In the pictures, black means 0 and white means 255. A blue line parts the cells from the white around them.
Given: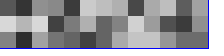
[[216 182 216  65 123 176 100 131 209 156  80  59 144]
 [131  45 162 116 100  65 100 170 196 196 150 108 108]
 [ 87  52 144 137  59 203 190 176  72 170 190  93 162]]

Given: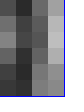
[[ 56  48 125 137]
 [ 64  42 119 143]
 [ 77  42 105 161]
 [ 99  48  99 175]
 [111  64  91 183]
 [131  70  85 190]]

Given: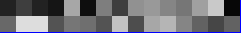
[[104 221 221  83 118 111  83 194  77 167 181 133  98  70  98]
 [ 34  62  34  21 167  14 126  62 145 153 133 118 160 201   7]]

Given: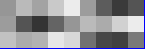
[[193 171 178 230 216 113  71  64 121]
 [150 186 163 201 236 156  92  58  84]
 [156  84  52 100 150 186 171 209 236]]

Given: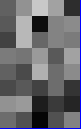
[[ 97 146 200 162  45]
 [ 97  74 176 109 139]
 [123 117 154  89 162]
 [ 66 184 103 131 123]
 [ 74  89  66 109  52]
 [146 154  29  58  37]
 [ 89 184  13 131 139]
 [109  81   5  81 131]]

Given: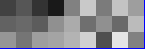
[[150 117 158 164 179 209  79 229 129]
 [ 98 105  92 144 171 111 144 105 187]
 [ 65  86  51  25 129 201 123 195 158]]

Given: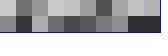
[[135  54 173 107  72  87 121 142  47  47]
 [202 113 150 202 194 158  80 165 194 179]]

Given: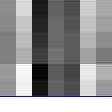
[[127 175  63 113  91 160 120]
 [127 187  49 105  91 181 141]
 [135 199  35 105  84 193 160]
 [141 219  28  99  76 205 168]
 [147 240  21  99  76 219 154]
 [154 246   7  91  69 232 175]]

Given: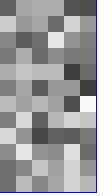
[[112 133 195 159 209 145]
 [173 195 188 188  63 106]
 [188 159 181 159  78 249]
 [ 99 166 173 173  85  78]
 [203 152 166 106 209 152]
 [139 229 145 139 222 106]
 [112 188 133 166 209 181]
 [133  93 112 229 145 127]
 [120 173 106 139 120 120]
 [127 216  99 181 209 195]
 [127 166  93 152 152  63]
 [216 145  71  99  93 120]]
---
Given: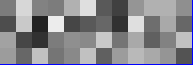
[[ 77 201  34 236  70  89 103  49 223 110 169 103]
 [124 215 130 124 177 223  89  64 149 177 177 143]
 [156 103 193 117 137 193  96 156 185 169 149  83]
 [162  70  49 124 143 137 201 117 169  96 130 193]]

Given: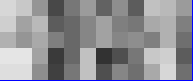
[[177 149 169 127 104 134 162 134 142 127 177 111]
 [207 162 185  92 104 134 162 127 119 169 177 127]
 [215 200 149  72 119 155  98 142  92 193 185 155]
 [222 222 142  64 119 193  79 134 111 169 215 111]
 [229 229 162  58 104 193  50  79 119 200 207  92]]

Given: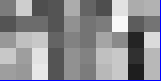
[[ 84 108 108  84 145 116 124 248  92 116]
 [124 206  78  84 172 100  78 226 172 178]
 [152 192 200 100 130 116 165 138  36 219]
 [158 152 232  84 145 124 184 200  30 184]
 [200 158 226  84 145 130 192 200  48 184]]

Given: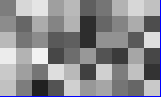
[[125 215 229 159 185  95 117 179 215 193]
 [140 102 172 132 179  45 102 132 172  77]
 [185 117 140  89  95  45 146 146  89 222]
 [193 125  33  83 208 152 166 117 102 201]
 [201 159 117 222 185  64 208 125 193  51]
 [236 179 242  71 109 152  83  58 166  71]]

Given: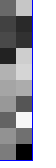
[[ 34 206]
 [ 65  41]
 [ 73  49]
 [ 99 246]
 [105 198]
 [124   0]
 [146 112]
 [152  85]
 [165 172]
 [178 213]]

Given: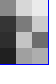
[[ 32 160 174]
 [ 46 196 109]
 [ 53 123 203]
 [137 215 235]]

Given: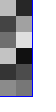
[[ 52  76]
 [ 68 161]
 [111 223]
 [139 119]
 [189  39]
 [195  17]]
